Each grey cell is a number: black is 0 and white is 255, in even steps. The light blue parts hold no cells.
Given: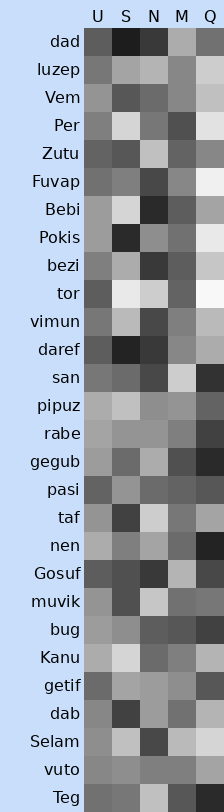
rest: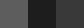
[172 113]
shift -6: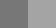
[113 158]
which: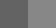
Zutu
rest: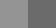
[99 87]
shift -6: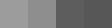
[150 136  87  81]

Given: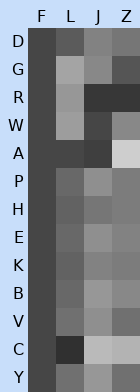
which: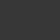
R
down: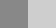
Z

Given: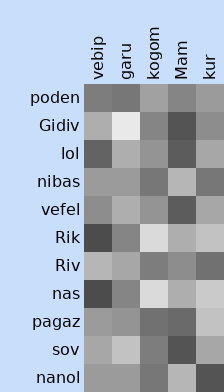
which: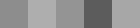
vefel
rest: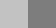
[ 84 167]
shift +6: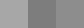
[173 131 147]
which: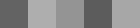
lol
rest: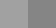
[155]
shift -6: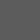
[86]
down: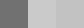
kur

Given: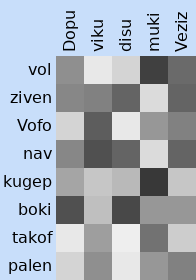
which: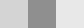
palen
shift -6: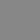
[129]

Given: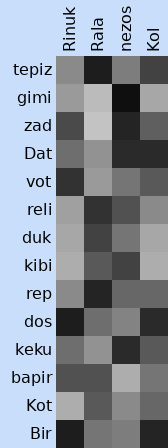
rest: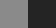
[103 103]
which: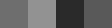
keku

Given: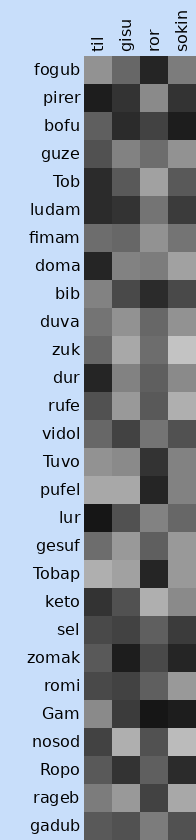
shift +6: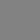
[136]
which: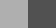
nosod
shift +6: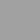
[167]
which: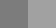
doma
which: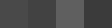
sel

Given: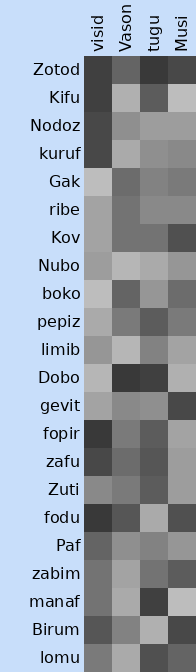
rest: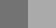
[ 64 189]
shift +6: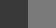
[ 63 128]
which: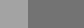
Kov

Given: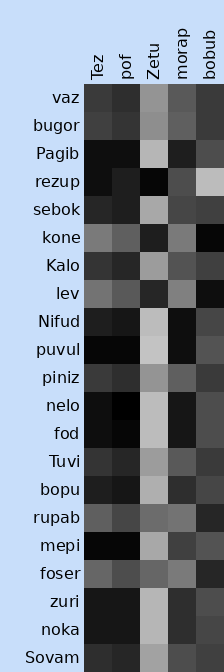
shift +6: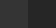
[58 44]
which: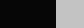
puvul
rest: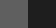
[122   6]
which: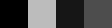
nelo
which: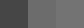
rupab
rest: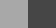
[64]
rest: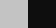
[83]

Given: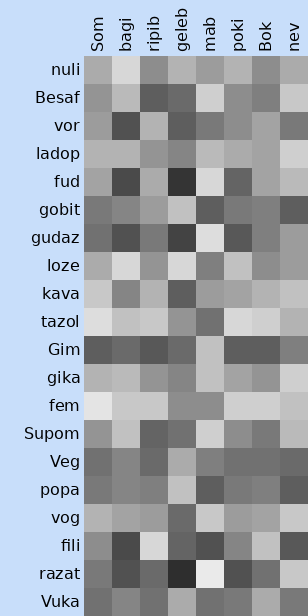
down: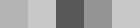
ripib
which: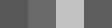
Gim
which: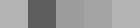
kava
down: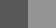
ripib
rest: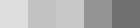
[215 207 179]

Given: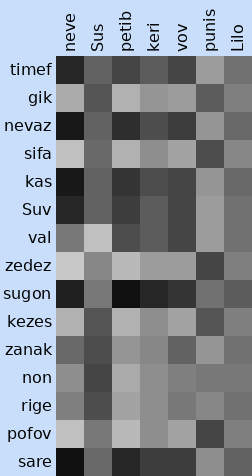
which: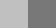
pofov
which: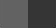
kas
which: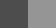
zanak
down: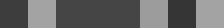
vov
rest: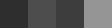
[105]
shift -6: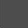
[71]
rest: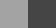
[127]

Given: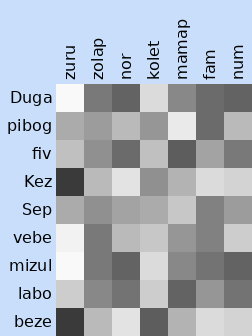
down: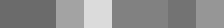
fam
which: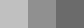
fiv
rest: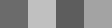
[121]
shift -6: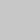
[193]
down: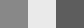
mamap

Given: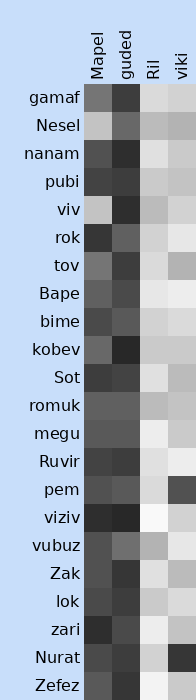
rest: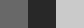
[202]
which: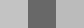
Nesel
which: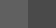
Bape
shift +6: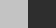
[201  52]
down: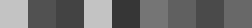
Mapel
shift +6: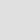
[230]

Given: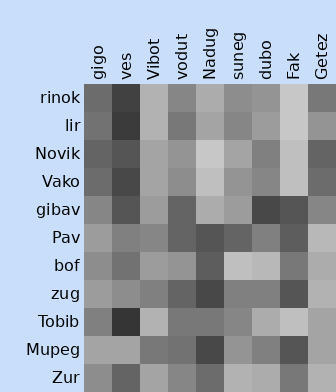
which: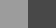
gibav
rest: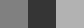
[120 120 134 172 191 164]
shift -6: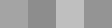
[158 135 185 142]

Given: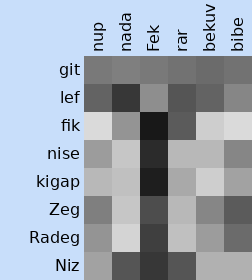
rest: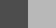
[134  91]
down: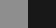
Fek
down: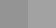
nup
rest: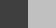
[156 107]

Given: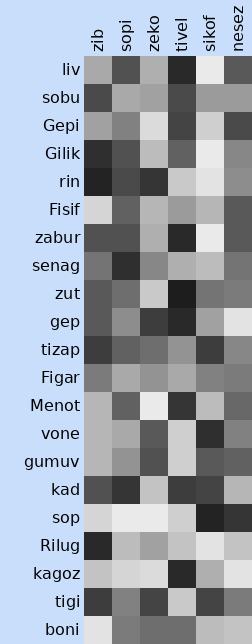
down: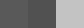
zeko
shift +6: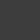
[67]

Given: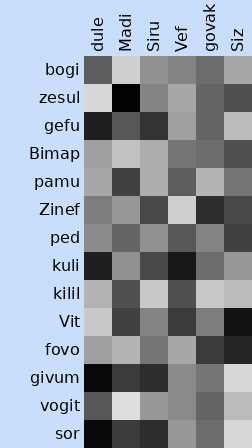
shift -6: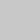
[194]
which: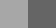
zesul
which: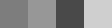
Zinef
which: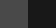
kuli
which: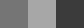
fovo

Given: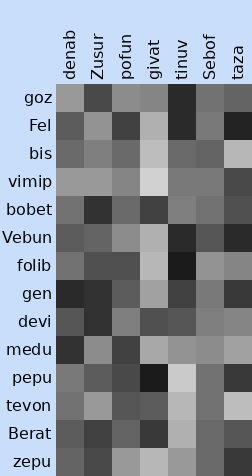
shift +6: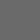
[112]
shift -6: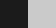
[ 21 196]

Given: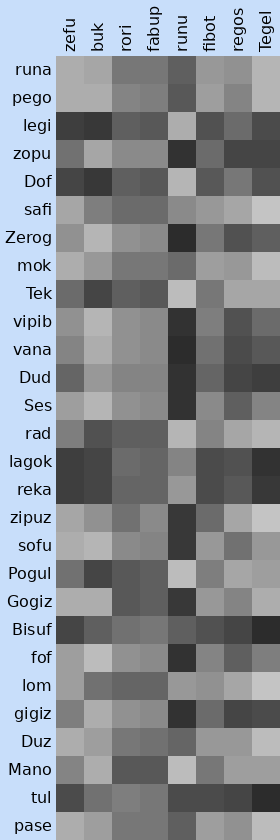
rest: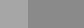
[ 50 107  69  69]
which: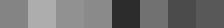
vana
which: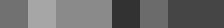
zopu
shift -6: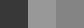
[ 50 146 126]
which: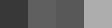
legi

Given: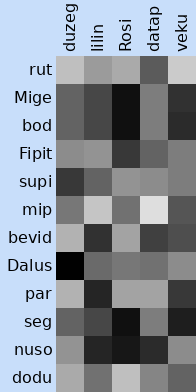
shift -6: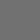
[107]
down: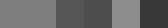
veku
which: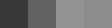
supi

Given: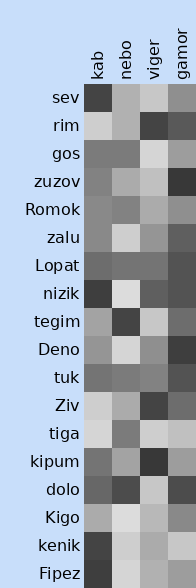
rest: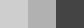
[89]
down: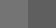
viger
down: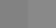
kab
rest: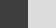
[95 83]

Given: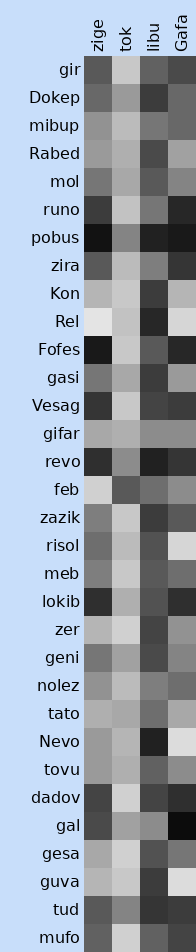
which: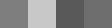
meb
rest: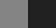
[25]
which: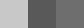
meb

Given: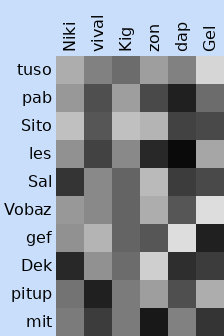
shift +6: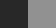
[ 46 151]
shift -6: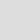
[215]
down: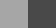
Gel
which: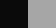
les

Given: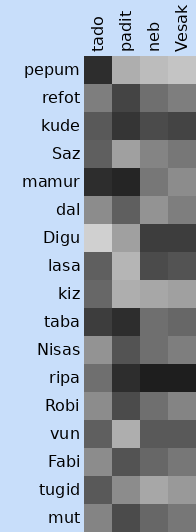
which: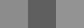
dal
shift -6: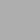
[168]
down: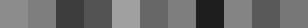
Vesak
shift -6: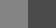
[126  69]
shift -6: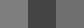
[120  62 105]
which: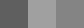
Saz
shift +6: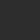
[51]

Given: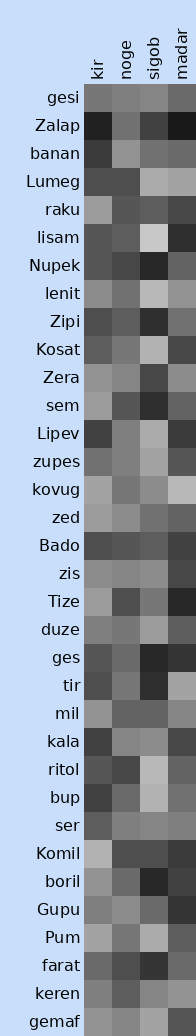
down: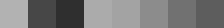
sigob
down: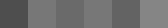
noge

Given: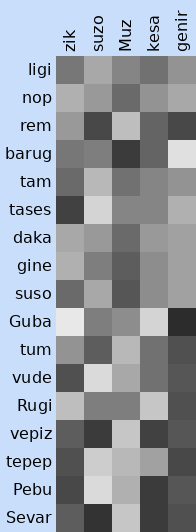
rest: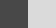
[176  59  86]
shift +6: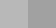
[190 167]
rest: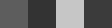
[80]
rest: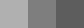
[141 161]
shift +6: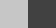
[204  71]
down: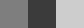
suzo
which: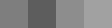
gine

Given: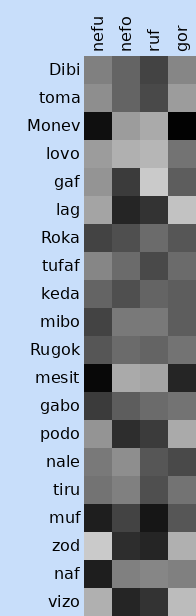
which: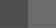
Roka
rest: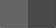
[156]
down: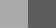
nefo
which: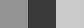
gaf
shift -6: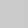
[196]
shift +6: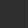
[51]

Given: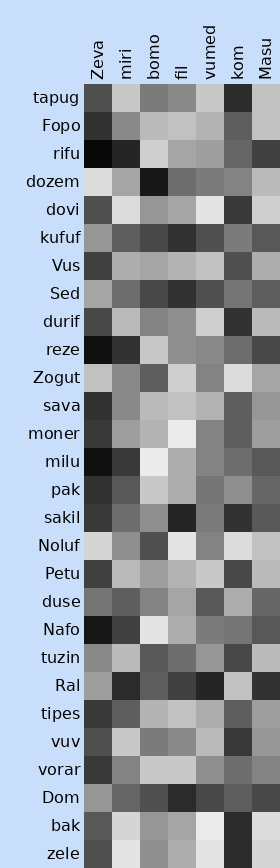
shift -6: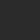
[37]
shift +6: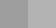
[164 185]
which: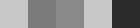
tapug
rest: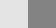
[220 193]
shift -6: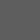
[88]

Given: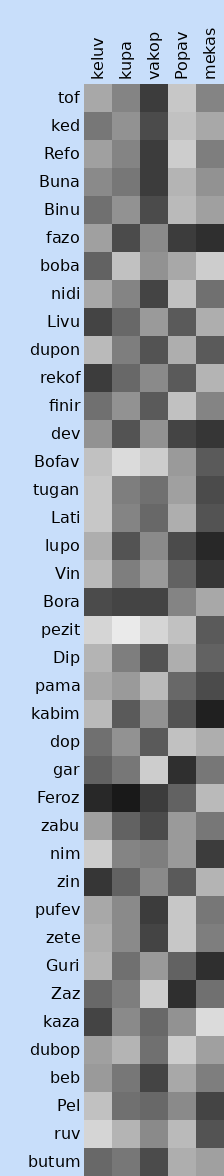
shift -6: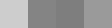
[199 126 120 148]
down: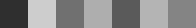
mekas

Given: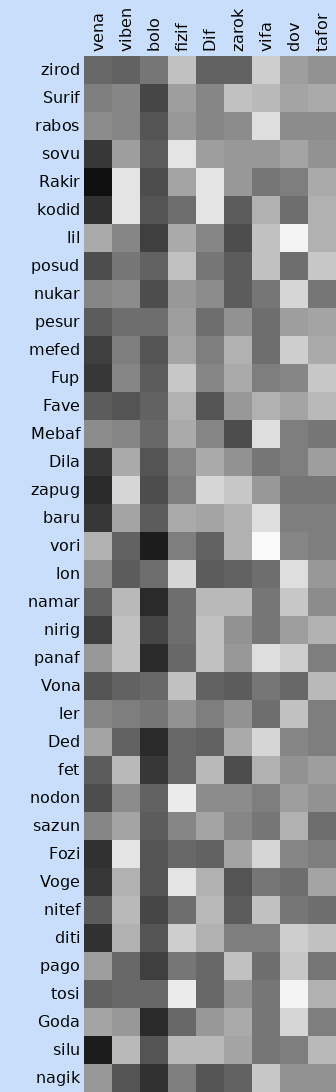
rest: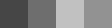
[118 158 177]
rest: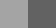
[ 42 104  98 170 214 134 126]
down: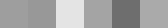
fizif

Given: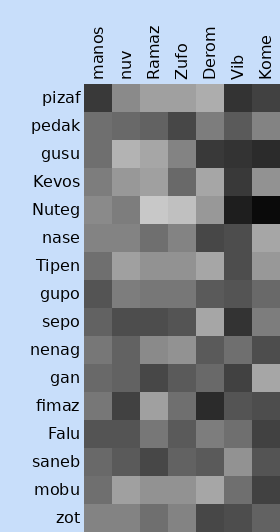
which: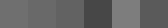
pedak
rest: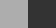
[65]
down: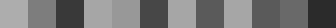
Derom
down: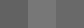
manos

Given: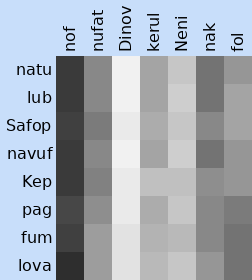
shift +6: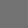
[121]
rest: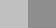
[150]
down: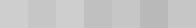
Neni
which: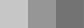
lova

